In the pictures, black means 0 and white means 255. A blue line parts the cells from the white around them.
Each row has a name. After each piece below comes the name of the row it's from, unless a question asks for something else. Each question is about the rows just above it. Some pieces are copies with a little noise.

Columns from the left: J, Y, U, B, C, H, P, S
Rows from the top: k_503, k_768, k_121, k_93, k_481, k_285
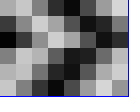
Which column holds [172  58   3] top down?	J
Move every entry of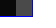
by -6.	[ 3 68]
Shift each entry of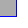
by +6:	[178]

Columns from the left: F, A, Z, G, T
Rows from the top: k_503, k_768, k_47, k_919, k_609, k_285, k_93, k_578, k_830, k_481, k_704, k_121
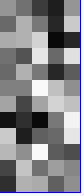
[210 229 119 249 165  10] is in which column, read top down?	Z
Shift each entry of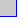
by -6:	[197]
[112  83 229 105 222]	k_919
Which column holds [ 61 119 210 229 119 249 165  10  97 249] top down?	Z
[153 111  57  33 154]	k_503
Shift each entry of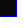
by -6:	[4]

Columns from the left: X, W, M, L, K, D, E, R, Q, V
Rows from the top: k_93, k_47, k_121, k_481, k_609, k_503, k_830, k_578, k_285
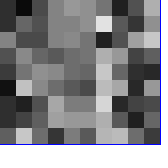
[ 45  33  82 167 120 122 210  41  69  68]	k_830
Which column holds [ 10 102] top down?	W
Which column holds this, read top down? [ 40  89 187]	R
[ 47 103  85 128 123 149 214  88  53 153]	k_47
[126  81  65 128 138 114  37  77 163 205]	k_121

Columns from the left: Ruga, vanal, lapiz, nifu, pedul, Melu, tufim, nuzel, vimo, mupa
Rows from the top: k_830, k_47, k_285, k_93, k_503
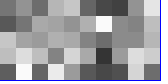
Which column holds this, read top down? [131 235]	nifu
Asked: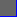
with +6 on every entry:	[107]
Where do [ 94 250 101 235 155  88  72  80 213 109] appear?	k_503

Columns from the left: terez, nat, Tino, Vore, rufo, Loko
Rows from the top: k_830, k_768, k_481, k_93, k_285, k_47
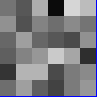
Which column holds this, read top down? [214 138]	rufo
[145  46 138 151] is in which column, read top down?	Loko

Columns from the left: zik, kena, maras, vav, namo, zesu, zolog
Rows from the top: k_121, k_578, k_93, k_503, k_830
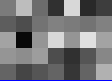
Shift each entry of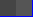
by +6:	[75 91]
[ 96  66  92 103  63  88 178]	k_830
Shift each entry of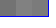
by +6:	[121 135 129]
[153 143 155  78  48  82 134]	k_503

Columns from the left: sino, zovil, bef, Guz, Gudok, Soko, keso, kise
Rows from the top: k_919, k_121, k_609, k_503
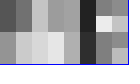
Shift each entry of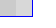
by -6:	[197 210]
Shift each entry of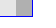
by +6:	[236 182]

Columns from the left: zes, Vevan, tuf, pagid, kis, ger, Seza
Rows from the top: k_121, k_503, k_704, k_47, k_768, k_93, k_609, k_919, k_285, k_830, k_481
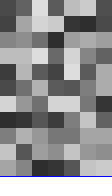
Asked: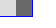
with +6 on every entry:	[226 111]
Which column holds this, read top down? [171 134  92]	ger
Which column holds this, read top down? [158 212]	kis
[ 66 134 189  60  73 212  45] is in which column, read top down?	zes
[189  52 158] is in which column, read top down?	kis
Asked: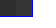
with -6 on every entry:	[39 46]

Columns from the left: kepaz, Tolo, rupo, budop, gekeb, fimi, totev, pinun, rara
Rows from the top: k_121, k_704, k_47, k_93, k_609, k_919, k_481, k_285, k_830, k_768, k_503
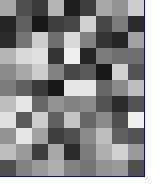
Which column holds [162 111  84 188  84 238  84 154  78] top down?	rara
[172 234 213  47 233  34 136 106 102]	k_93
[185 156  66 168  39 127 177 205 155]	k_768
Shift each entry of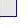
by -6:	[225]
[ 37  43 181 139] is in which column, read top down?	kepaz
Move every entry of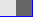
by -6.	[225  97]

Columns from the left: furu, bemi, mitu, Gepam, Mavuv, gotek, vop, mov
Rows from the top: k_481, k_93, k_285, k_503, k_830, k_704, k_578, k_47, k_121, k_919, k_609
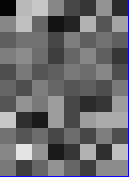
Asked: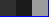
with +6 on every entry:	[ 54  33 162]
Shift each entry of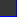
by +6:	[60]
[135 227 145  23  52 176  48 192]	k_919
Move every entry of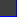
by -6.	[56]
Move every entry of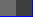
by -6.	[102  56]
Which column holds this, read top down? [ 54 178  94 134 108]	gotek
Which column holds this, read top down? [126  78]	furu

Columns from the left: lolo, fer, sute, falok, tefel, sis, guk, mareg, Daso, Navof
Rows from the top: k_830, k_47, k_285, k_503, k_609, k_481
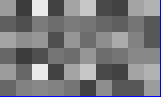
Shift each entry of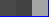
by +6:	[ 79  72 170]
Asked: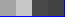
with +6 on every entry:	[170 205  79  72]

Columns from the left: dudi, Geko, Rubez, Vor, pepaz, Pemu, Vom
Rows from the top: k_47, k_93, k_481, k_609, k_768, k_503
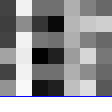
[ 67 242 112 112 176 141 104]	k_768
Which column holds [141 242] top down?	Geko

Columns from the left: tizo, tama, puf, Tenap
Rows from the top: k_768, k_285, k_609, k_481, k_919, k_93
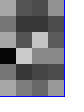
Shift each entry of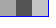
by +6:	[172  90 202]
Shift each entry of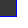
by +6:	[60]

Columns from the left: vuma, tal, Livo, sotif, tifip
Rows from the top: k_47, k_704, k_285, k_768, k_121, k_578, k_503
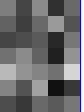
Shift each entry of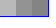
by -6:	[179 141 126]
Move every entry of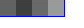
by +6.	[104  68 111 160]
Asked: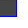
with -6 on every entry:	[63]
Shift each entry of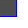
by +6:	[83]

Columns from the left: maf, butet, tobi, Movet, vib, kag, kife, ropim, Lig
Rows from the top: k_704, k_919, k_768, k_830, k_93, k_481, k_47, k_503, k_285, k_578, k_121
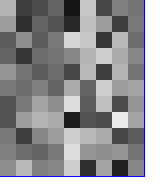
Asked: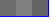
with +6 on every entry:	[114 134 106]
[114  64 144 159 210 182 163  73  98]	k_285
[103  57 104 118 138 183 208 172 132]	k_830
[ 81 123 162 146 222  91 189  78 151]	k_47
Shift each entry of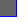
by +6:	[106]
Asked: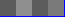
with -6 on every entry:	[ 86 137  86 116]
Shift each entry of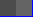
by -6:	[70 94]

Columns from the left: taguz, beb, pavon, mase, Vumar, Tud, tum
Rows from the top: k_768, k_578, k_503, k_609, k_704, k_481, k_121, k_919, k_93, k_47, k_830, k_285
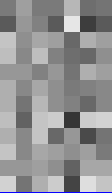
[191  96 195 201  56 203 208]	k_919
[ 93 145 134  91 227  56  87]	k_578
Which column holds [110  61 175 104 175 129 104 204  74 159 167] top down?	Tud
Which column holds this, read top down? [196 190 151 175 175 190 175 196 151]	taguz
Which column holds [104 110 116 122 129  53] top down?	Vumar
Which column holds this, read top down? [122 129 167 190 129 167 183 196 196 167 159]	pavon

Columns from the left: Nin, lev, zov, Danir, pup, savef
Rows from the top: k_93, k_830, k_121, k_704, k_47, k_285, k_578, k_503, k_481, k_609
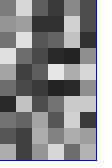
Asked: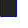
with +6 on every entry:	[41]
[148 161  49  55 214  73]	k_830
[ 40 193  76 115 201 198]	k_578

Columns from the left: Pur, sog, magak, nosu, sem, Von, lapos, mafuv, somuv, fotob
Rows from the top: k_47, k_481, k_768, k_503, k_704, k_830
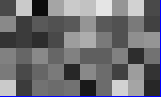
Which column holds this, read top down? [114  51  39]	fotob
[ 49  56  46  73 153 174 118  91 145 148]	k_768
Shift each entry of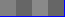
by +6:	[135 108 143 108]

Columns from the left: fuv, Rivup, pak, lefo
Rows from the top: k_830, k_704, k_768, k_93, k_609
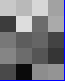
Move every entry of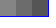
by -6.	[127 102  79]
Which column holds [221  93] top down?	Rivup
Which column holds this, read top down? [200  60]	fuv
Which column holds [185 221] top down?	Rivup
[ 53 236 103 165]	k_704
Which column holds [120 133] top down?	fuv

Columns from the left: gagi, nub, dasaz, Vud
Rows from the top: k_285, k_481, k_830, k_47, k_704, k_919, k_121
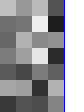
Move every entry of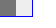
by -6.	[111 232]
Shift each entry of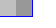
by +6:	[198 158]

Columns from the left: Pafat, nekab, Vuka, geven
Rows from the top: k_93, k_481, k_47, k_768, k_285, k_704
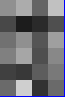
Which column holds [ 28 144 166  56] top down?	nekab
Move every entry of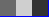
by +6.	[112 213  56]
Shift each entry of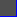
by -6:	[73]
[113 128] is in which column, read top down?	Pafat

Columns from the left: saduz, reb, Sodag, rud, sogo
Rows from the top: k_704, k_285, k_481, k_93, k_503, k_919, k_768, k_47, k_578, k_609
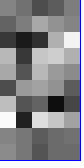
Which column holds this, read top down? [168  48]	Sodag
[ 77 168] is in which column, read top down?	Sodag
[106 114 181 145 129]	k_285
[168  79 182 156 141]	k_503
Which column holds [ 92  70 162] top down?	sogo
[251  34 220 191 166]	k_47

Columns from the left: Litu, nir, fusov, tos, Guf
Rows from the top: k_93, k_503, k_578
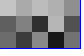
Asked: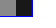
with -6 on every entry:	[131  18]
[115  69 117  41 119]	k_578
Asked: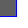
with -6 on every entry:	[89]

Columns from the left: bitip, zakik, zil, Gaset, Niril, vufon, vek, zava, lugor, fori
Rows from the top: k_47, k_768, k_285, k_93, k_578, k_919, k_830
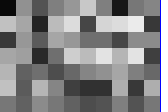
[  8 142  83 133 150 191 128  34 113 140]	k_47
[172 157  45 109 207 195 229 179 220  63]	k_93

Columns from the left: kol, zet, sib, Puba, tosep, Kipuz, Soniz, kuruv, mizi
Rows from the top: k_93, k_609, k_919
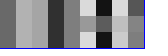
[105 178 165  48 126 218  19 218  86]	k_93
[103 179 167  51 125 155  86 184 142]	k_609
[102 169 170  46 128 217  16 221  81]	k_93
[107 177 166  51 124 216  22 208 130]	k_919
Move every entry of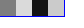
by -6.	[120 212  13 197]

